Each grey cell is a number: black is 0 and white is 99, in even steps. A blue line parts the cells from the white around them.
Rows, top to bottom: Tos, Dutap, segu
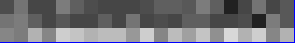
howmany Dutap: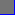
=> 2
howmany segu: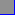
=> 1
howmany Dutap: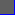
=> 4
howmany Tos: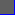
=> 4
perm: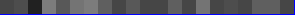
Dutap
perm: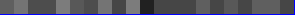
Tos

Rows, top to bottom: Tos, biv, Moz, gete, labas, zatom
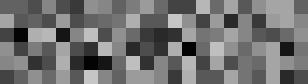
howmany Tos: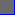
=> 2
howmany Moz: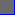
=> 2
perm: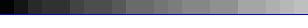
labas
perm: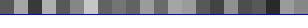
zatom
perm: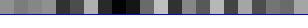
labas
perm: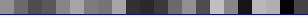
Moz

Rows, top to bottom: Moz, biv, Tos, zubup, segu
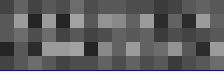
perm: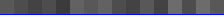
Tos
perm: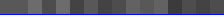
Tos
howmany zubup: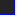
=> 2
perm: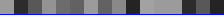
zubup
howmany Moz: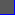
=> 5
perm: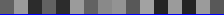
biv
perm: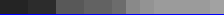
zubup

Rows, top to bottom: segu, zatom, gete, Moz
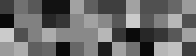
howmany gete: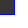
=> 2
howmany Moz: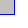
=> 1
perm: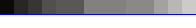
zatom
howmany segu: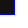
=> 2
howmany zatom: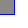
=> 2
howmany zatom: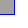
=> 1

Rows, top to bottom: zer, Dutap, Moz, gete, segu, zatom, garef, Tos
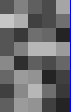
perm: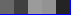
zatom
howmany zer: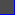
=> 1
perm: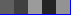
Tos
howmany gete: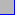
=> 2

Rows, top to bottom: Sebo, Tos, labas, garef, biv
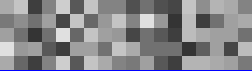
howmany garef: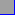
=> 4
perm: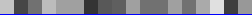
garef
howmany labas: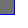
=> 4
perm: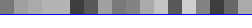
biv
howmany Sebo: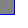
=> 4
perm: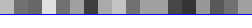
labas
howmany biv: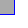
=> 3

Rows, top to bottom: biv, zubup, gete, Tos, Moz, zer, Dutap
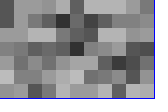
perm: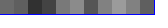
zubup
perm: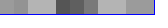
gete
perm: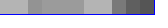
gete
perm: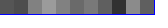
Tos

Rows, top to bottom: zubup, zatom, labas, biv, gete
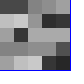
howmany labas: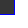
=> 1
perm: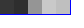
zatom
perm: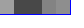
zubup
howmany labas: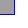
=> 1
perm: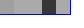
labas
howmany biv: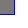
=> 0
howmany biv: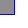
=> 2

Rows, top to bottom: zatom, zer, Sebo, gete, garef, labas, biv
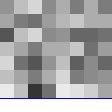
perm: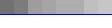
gete
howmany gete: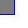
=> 1
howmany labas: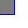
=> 2
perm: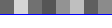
garef
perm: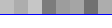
gete
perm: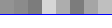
labas

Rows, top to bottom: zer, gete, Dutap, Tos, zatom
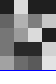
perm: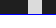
zer
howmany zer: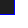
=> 3

